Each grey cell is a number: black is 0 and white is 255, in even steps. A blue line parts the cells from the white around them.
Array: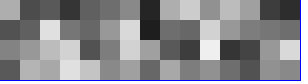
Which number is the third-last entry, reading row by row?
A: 82
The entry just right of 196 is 137
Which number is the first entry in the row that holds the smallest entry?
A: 82
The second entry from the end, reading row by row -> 145
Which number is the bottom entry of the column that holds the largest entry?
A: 145
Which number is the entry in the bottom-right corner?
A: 137
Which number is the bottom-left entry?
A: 89
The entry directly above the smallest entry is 37
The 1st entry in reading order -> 174
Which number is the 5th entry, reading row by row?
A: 96
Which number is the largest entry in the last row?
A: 224
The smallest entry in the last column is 45
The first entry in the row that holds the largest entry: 131
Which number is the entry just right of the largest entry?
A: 53
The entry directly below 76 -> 96
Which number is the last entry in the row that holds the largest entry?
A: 217
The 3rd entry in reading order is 89
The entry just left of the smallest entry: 217
